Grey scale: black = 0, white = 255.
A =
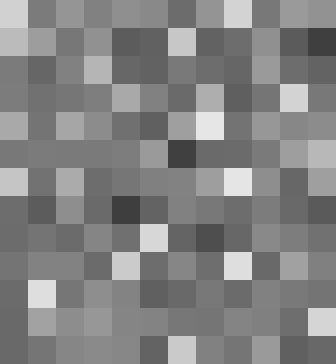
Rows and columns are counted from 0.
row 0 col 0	209
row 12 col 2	134
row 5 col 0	120
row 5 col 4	125
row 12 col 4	135
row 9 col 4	203
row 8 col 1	116
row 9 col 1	130
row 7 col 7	120
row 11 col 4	133
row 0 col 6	108
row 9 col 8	222
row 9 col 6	134
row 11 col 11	213
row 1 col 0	187
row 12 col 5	99
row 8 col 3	133
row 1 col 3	145
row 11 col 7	117
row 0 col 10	154
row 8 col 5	215
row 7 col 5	99
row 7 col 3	106
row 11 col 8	132
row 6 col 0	197
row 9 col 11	128
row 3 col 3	126
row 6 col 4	118
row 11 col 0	105
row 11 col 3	151
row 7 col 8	109
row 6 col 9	142
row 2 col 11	99

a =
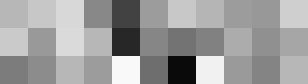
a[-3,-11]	183
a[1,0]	202
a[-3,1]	199
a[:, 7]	[181, 129, 241]
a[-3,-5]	200
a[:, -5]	[200, 115, 10]
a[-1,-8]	156
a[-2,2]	218
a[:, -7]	[66, 39, 249]

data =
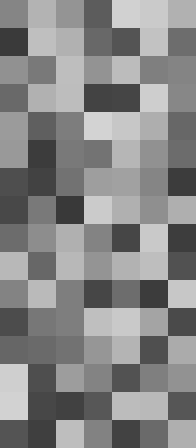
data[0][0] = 133
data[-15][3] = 104
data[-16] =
[133, 179, 148, 92, 209, 202, 177]
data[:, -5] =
[148, 177, 190, 189, 125, 121, 114, 57, 176, 184, 126, 126, 114, 157, 65, 190]
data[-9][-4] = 203
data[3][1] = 177
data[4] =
[155, 95, 125, 211, 199, 174, 103]
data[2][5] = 127
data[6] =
[78, 66, 114, 158, 161, 133, 60]
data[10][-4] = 70
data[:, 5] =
[202, 194, 127, 206, 174, 145, 133, 143, 201, 190, 60, 164, 79, 127, 185, 106]
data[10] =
[131, 186, 126, 70, 109, 60, 199]
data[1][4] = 84
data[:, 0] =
[133, 58, 145, 105, 155, 153, 78, 72, 108, 184, 131, 76, 102, 207, 210, 84]
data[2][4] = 188
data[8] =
[108, 141, 176, 131, 70, 201, 61]
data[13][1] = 78
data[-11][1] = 60
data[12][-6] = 106

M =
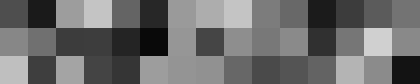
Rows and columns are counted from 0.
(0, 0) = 78
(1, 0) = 135
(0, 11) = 27
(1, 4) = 36
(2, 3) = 68
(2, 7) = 145
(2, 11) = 99
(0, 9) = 124
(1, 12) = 118
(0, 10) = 104
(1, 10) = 138
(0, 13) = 91
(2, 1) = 62

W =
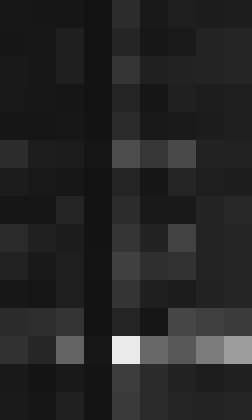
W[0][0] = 23
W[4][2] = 23
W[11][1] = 45
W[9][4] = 64
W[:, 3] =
[18, 18, 19, 19, 19, 21, 18, 19, 19, 20, 19, 18, 23, 20, 20]
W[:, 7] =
[28, 35, 35, 29, 28, 34, 30, 35, 35, 35, 34, 63, 123, 29, 35]
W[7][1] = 22
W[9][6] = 50
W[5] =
[44, 29, 27, 21, 77, 54, 73, 34, 34]
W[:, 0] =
[23, 22, 25, 24, 22, 44, 27, 21, 42, 33, 23, 43, 49, 25, 26]
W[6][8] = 29
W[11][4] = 36
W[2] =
[25, 23, 31, 19, 53, 32, 34, 35, 37]
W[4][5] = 24
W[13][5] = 43
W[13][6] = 34
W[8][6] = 66
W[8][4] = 53
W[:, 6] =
[30, 26, 34, 32, 26, 73, 36, 25, 66, 50, 28, 70, 87, 34, 36]
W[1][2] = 31
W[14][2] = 32
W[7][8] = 39
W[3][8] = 30
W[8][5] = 34
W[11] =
[43, 45, 52, 18, 36, 22, 70, 63, 59]
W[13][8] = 32
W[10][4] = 52
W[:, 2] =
[22, 31, 31, 22, 23, 27, 23, 36, 28, 30, 30, 52, 99, 25, 32]

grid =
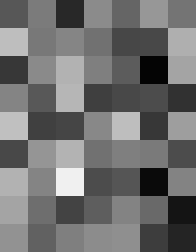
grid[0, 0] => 87
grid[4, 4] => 190
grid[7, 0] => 164
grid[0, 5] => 151
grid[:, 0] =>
[87, 190, 55, 132, 192, 72, 178, 164, 146]
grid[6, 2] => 240
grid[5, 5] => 122
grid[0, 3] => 139
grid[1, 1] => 120
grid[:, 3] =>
[139, 113, 127, 63, 136, 113, 76, 94, 140]
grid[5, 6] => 76
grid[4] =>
[192, 64, 69, 136, 190, 55, 158]
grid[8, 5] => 61
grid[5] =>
[72, 149, 179, 113, 127, 122, 76]
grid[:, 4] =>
[101, 71, 92, 72, 190, 127, 85, 131, 143]
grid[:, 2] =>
[40, 133, 178, 182, 69, 179, 240, 67, 127]

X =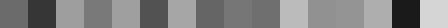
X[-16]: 107
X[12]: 148
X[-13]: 121
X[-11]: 82

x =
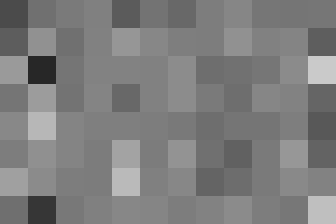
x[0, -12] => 75
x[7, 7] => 130
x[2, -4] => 113
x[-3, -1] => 99
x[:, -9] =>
[128, 129, 130, 132, 127, 124, 124, 128]
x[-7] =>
[93, 145, 112, 129, 150, 135, 126, 125, 145, 129, 132, 94]
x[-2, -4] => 109
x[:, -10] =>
[122, 112, 117, 115, 132, 132, 125, 120]
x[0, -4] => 134
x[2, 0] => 154
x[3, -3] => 134
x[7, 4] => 135
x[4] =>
[136, 183, 132, 127, 127, 125, 121, 110, 117, 117, 126, 88]
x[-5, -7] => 129
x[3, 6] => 140
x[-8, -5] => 125
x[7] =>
[111, 54, 120, 128, 135, 133, 125, 130, 139, 125, 119, 191]
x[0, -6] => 104
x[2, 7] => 110
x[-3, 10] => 151
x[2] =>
[154, 39, 117, 130, 130, 129, 140, 110, 113, 118, 139, 202]

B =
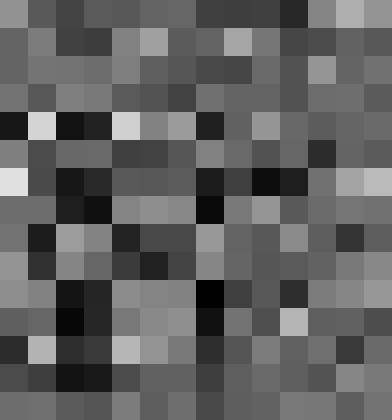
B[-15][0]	146
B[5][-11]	105
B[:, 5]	[99, 160, 95, 83, 130, 66, 87, 142, 72, 33, 132, 137, 147, 97, 93]
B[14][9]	98
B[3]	[114, 87, 127, 121, 90, 83, 66, 112, 100, 99, 82, 108, 110, 91]
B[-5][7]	1
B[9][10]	90
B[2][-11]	109
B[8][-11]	131
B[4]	[23, 212, 18, 34, 208, 130, 155, 32, 97, 149, 104, 92, 101, 106]
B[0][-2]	174
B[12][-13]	179
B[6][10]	30
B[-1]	[108, 111, 90, 84, 123, 93, 110, 73, 94, 98, 120, 119, 93, 114]
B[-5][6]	130
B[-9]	[224, 74, 23, 41, 89, 87, 92, 27, 63, 13, 30, 113, 164, 186]
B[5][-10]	63
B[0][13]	148
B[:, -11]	[90, 61, 109, 121, 34, 105, 41, 16, 131, 102, 37, 38, 57, 25, 84]
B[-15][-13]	89
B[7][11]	107
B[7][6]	135
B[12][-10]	182
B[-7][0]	114
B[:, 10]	[39, 70, 82, 82, 104, 102, 30, 89, 138, 90, 46, 180, 96, 95, 120]
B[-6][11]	98
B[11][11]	95
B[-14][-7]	99
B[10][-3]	124
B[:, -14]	[146, 100, 100, 114, 23, 127, 224, 109, 114, 148, 142, 95, 44, 75, 108]
